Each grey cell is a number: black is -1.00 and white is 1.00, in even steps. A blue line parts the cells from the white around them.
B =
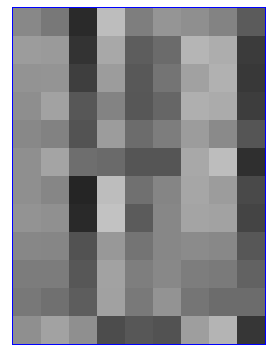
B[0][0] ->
0.07
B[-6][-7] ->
-0.71
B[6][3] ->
0.48
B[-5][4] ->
-0.29
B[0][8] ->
-0.29
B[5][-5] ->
-0.33
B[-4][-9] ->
0.06
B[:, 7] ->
[0.03, 0.36, 0.39, 0.34, 0.08, 0.48, 0.22, 0.27, 0.07, -0.04, -0.15, 0.41]
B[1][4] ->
-0.27
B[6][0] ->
0.12
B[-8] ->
[0.07, 0.02, -0.35, 0.22, -0.15, -0.02, 0.22, 0.08, -0.33]
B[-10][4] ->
-0.31
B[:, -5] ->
[-0.01, -0.27, -0.31, -0.32, -0.15, -0.33, -0.12, -0.29, -0.09, -0.01, -0.05, -0.32]
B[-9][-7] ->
-0.32
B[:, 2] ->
[-0.67, -0.60, -0.51, -0.32, -0.35, -0.14, -0.71, -0.68, -0.36, -0.32, -0.27, 0.12]
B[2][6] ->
0.26
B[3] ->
[0.11, 0.27, -0.32, 0.03, -0.32, -0.20, 0.37, 0.34, -0.52]
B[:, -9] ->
[0.07, 0.22, 0.15, 0.11, 0.07, 0.12, 0.12, 0.15, 0.06, -0.03, -0.06, 0.12]
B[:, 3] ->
[0.48, 0.32, 0.22, 0.03, 0.22, -0.17, 0.48, 0.52, 0.19, 0.27, 0.26, -0.40]
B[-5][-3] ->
0.29
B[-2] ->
[-0.06, -0.12, -0.27, 0.26, -0.05, 0.15, -0.08, -0.15, -0.15]
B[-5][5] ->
0.06
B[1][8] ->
-0.54
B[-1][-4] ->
-0.36
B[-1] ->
[0.12, 0.27, 0.12, -0.40, -0.32, -0.36, 0.24, 0.41, -0.58]

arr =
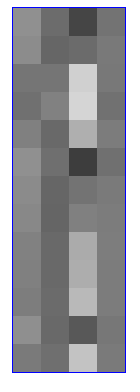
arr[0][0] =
0.13
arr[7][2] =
0.00
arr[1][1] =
-0.20
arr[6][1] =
-0.20
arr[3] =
[-0.12, 0.01, 0.67, -0.11]
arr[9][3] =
-0.03
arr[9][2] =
0.36
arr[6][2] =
-0.10
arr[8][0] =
0.01
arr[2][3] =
-0.06
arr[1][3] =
-0.05
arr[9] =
[0.00, -0.18, 0.36, -0.03]
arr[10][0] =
-0.02
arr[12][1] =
-0.13
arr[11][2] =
-0.31
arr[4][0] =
0.00
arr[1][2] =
-0.16
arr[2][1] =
-0.08

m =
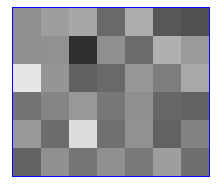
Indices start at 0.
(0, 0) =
0.12
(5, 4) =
-0.05
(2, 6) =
0.32
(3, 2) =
0.19
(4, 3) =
-0.12
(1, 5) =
0.38
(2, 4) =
0.18
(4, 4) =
0.14
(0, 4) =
0.35
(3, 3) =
-0.07
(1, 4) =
-0.15
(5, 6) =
-0.13
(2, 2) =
-0.24

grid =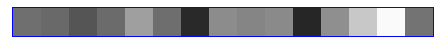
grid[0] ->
-0.13
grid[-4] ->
0.12
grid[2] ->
-0.33
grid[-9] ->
-0.68
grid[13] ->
0.96

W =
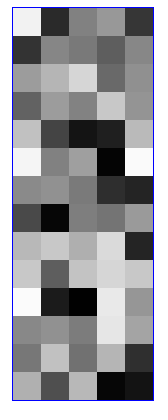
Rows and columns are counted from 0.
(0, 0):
0.90
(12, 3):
0.42
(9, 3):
0.68
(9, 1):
-0.26
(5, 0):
0.92
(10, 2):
-0.99
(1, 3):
-0.26
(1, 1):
0.05
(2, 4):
0.13
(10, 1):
-0.79
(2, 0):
0.22
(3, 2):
0.02
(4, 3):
-0.76
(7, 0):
-0.43
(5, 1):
0.01
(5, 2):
0.25
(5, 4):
0.96
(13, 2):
0.44
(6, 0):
0.08
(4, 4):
0.46
